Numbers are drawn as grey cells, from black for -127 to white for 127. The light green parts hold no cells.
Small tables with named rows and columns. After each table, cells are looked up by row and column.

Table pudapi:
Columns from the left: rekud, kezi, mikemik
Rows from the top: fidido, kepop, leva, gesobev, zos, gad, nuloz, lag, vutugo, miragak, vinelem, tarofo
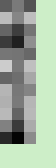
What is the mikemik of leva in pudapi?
-11
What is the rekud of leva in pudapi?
-26
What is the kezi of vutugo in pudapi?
-5
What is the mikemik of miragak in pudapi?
56
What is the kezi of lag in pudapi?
-7
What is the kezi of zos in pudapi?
-11
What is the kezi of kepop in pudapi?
6
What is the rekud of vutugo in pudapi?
48
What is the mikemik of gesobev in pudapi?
15
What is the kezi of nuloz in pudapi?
-17
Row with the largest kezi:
kepop

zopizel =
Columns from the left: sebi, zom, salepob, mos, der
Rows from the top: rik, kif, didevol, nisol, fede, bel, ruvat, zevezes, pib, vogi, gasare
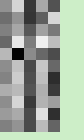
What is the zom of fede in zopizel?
-123
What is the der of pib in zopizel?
30
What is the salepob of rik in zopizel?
-71
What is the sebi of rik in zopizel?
17
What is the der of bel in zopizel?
-23
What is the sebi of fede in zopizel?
56
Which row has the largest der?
kif

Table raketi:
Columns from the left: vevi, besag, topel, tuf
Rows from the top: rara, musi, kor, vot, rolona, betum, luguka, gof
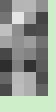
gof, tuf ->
-28
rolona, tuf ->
-31
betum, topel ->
-77
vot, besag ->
17
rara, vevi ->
-27
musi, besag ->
101
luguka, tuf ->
-50
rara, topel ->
54
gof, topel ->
46
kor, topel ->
-53
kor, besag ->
13
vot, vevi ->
34
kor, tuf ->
-50

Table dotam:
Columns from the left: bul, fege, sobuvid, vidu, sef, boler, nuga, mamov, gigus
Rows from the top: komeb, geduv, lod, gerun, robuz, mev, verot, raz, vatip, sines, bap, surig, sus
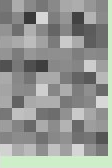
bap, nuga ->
-22
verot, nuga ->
-27
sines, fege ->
64
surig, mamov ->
-10
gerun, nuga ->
42
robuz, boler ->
15
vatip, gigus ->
87
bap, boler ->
51
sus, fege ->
43
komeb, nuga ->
45
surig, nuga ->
-15
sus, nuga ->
85

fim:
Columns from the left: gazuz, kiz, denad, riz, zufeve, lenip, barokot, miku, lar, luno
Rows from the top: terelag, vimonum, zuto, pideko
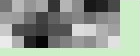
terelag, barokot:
12
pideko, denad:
-93
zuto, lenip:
-47
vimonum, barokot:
5
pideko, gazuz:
107
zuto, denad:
-57
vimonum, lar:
9
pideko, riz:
-121
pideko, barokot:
27
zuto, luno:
32
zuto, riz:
-69
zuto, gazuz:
73
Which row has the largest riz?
terelag

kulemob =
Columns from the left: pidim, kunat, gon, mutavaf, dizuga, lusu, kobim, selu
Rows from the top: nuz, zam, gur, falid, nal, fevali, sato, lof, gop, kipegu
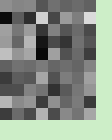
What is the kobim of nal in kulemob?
-21
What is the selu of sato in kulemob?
32
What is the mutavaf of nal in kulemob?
-118
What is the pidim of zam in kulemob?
-116
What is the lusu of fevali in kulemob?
-17
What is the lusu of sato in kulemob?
-2
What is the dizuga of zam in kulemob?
-56
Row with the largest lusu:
zam

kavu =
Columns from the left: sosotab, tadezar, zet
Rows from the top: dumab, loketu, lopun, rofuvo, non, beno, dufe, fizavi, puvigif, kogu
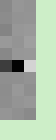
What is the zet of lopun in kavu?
25
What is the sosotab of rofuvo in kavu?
25
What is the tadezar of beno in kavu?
-124
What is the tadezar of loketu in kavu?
19
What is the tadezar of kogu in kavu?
16
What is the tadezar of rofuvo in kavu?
20
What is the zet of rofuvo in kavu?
31
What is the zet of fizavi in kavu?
15
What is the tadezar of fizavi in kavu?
24
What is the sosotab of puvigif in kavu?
14
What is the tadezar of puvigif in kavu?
20
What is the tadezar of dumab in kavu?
22
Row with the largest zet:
beno

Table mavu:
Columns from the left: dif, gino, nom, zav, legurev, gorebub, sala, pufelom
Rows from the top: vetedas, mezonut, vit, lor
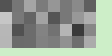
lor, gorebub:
17
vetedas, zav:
-4
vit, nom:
-19
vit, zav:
3
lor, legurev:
-3
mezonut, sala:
24
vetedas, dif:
-44
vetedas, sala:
10
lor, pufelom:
43
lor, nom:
-19
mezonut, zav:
35
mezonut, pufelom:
47
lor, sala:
-17
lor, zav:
1
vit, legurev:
-13
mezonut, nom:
-27
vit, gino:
-46
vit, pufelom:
7
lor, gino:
-20
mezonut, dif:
70

